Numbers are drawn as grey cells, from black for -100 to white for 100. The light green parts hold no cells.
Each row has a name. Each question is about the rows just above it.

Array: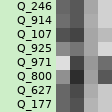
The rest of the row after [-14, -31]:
[35, 64]
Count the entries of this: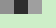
3

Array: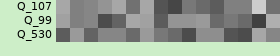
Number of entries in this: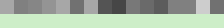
16
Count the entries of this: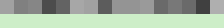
16
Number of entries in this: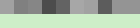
10
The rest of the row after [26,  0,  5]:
[-40, -22,  31,  26, -28,  16,  16,  21, -17,  -6, -17, -50,  37]
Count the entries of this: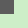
1

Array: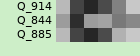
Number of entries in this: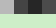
4
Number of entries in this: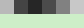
6
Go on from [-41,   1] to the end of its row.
[57]

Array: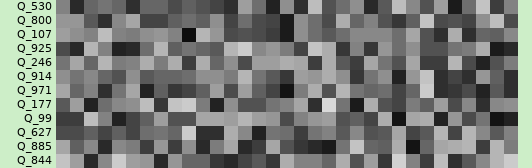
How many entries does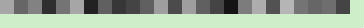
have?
25
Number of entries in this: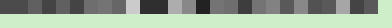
27
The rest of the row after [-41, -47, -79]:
[ 12, -14, -41,  36, -20,   2, -36, -57, -25,  53, -41, -36, -47,  12,  48,
 -41]
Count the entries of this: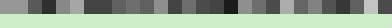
28
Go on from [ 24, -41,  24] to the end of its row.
[-25, -47, -84,  -3,  36, -36,  42,  -9, -20, -14, -47, -20,  59, -63, -57,
 -41, -73, -30, -63]
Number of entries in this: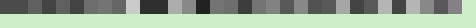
33
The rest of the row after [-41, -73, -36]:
[-3]

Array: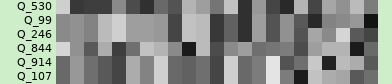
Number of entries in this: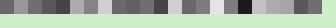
23
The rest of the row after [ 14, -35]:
[ 30,   8,  67, -30, -46]
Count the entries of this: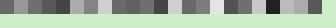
23
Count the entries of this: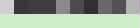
10
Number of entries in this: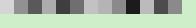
13

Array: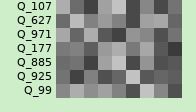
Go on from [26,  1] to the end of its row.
[-37,  52,   6, -37]
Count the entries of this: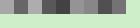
9
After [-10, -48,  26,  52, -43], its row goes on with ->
[ 16, -37, -31]

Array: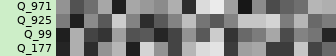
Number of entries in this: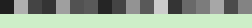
18
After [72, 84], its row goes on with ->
[ 25, -82,   9, -41, -24, -13,  43,  37]
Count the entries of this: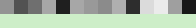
14
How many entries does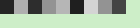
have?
9
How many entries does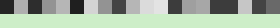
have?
20
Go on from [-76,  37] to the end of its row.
[-47, -59,  25, -36, -30, -71, -47,  15, -30,  60, -59, -18,  -3,  31, -41,
   3,  -8, -71]
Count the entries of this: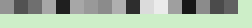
17

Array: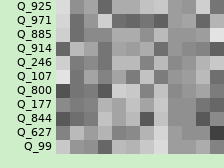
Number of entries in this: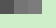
3
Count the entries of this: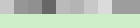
10
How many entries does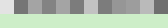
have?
12
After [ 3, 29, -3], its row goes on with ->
[ 52,  -3,  18,  23,  46, -13]
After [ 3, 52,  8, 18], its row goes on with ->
[29, -3]
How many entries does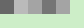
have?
5

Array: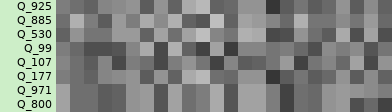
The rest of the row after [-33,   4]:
[ 33, -43,  38, -23, -48,  27, -53,   4,   4,  -8,  -2, -18, -38,   9,  -2,
   9, -33,  -8]
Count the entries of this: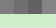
4
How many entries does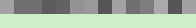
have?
14

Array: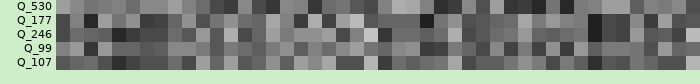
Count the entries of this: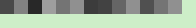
13
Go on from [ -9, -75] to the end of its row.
[-43, -48,  19, -32, -26, -48,  46]
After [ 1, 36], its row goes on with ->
[ 30,   1, -63, -53,   7, -37,  24, -58, -53, -69,  -9, -69,  -4,   1,  24,
  24, -26,   1,  -4,   7, -37]

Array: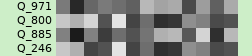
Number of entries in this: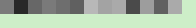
13
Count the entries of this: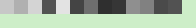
13

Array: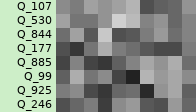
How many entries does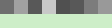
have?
8
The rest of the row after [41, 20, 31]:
[9]
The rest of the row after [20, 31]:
[9]

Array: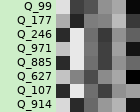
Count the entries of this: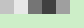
5
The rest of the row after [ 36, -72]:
[ -2,   3,  47, -55]
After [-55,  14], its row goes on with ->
[-24]
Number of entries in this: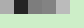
5
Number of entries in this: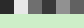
6
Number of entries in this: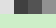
4
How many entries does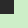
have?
1

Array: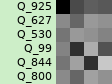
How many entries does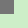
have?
1
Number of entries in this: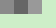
3
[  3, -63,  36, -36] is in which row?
Q_99
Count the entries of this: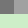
2
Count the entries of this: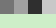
4
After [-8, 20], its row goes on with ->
[14,  3]
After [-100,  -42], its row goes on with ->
[-26, -31]

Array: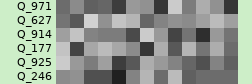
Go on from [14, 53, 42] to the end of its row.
[-20,   3,  14,   9,  25,  47,  25]
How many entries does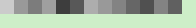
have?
13
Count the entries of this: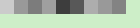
9

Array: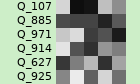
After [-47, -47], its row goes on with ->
[-73, -30]
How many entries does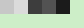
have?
5
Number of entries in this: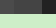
4

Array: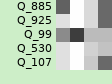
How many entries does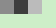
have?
3
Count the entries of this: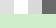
4
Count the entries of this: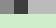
4
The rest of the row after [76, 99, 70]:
[-18]
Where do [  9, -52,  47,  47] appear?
Q_99

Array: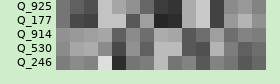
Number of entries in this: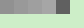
5
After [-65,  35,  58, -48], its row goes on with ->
[20, 41, 14]
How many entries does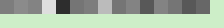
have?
15

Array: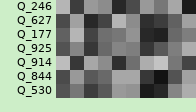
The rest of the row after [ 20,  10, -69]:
[-41,  20,  -7,  31, -79]
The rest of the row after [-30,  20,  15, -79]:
[-69,   4,  36]

